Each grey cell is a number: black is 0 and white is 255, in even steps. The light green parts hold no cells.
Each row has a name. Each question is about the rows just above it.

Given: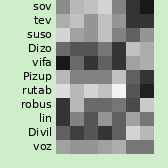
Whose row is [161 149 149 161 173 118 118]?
voz
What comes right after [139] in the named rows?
[184]
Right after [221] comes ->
[184]
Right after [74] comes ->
[202]
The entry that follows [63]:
[85]
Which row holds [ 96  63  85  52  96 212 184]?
Divil

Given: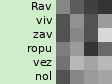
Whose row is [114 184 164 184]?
vez
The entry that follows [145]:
[82]
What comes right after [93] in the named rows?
[64]

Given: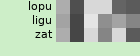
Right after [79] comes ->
[216]
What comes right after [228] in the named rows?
[143]
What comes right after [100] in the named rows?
[91]

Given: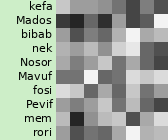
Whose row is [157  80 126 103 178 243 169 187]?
bibab
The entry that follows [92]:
[243]
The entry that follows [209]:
[231]
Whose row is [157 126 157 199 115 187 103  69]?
Pevif
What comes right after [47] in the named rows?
[157]
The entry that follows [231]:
[103]
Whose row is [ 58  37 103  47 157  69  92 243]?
Mados

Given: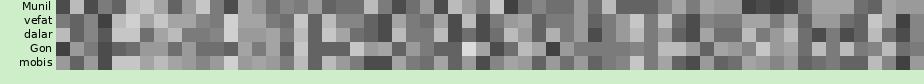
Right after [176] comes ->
[123]
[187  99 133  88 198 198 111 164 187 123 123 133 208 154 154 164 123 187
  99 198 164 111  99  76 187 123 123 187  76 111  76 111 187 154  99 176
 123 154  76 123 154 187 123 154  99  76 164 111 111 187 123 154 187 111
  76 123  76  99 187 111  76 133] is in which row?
dalar
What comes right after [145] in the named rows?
[111]
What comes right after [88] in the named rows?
[198]

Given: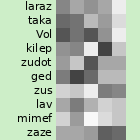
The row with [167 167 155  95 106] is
zaze
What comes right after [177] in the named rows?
[210]
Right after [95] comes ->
[106]

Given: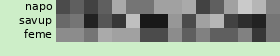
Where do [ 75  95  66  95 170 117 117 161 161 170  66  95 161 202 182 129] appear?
napo
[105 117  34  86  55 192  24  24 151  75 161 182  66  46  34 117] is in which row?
savup
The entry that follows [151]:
[75]
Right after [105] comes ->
[117]
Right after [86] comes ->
[55]

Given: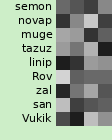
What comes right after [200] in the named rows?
[63]
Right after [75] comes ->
[29]

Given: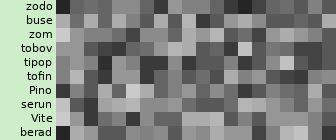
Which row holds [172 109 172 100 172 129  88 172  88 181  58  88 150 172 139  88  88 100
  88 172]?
buse
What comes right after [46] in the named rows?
[150]
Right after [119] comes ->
[109]
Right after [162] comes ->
[172]
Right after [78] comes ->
[172]

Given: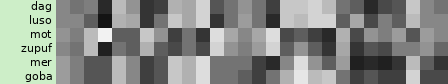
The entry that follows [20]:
[177]
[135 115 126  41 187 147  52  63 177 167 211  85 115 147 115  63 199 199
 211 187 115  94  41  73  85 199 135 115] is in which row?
dag

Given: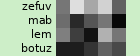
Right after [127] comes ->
[62]
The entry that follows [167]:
[210]

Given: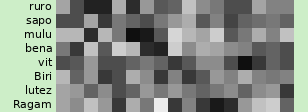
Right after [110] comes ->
[120]
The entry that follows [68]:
[99]

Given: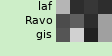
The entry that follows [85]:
[209]
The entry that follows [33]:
[160]
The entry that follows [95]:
[45]

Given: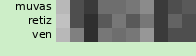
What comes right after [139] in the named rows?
[58]
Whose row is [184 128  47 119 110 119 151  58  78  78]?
ven
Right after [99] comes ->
[78]
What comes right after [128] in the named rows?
[47]
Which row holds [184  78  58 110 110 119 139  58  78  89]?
muvas

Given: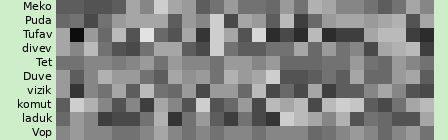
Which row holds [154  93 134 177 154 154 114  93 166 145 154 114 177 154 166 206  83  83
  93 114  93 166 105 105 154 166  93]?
Duve
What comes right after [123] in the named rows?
[134]
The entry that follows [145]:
[154]
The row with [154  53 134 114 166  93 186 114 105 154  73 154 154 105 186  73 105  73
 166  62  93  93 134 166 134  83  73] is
vizik
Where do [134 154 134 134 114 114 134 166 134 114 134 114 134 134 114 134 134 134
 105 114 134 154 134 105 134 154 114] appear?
Vop
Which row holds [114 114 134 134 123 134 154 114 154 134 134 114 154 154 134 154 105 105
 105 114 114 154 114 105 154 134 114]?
Tet
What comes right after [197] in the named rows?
[93]

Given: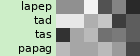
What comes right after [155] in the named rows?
[70]
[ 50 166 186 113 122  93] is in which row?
tas
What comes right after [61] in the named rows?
[93]
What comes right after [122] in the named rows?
[93]
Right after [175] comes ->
[198]
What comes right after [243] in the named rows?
[82]

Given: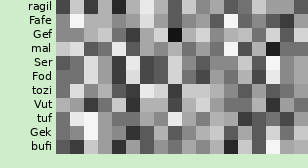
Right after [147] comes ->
[114]
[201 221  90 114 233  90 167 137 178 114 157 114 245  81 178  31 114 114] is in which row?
mal
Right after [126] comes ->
[178]
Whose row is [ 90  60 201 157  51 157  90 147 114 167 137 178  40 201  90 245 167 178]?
bufi
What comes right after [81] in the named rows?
[178]
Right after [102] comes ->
[137]
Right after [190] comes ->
[114]

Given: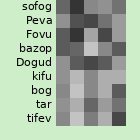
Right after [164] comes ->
[71]
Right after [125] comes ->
[174]
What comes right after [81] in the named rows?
[71]
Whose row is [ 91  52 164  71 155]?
Fovu

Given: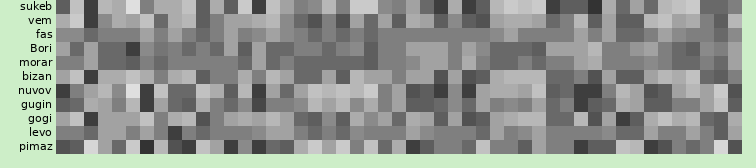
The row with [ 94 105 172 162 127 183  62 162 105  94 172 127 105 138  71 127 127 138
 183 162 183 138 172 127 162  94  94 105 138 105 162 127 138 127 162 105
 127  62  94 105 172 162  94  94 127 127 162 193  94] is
gugin
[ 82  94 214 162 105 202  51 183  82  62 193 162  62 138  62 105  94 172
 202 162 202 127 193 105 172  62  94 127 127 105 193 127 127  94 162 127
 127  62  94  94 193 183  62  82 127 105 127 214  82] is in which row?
pimaz
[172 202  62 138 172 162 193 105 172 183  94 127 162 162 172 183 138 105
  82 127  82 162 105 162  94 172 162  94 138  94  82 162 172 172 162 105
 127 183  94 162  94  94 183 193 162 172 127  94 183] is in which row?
vem
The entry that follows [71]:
[127]
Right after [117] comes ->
[127]
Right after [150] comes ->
[162]

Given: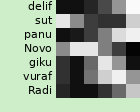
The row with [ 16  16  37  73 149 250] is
delif
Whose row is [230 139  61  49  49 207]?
sut
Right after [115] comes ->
[207]
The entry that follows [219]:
[240]
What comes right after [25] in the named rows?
[61]
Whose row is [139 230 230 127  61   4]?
Novo

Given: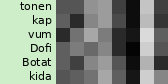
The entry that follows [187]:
[53]
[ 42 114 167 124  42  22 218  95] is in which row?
vum
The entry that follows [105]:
[134]
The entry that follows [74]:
[13]

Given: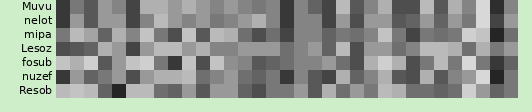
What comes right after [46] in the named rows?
[132]
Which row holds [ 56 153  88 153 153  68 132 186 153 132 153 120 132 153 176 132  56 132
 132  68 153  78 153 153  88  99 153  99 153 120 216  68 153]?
nelot
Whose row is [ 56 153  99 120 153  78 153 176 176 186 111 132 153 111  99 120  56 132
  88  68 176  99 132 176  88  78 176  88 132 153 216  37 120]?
nuzef
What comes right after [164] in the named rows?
[99]
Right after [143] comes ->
[132]

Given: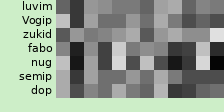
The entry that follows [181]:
[56]
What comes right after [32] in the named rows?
[142]

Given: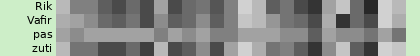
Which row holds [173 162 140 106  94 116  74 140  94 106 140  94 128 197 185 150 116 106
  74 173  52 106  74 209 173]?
Vafir
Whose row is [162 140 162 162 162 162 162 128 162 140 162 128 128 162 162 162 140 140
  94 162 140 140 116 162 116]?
pas
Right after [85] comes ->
[128]
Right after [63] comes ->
[185]
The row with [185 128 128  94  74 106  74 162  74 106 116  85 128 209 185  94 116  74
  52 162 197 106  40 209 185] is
Rik
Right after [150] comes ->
[116]

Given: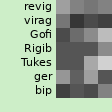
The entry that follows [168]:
[209]
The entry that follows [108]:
[139]
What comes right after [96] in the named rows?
[159]
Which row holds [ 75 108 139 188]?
Gofi

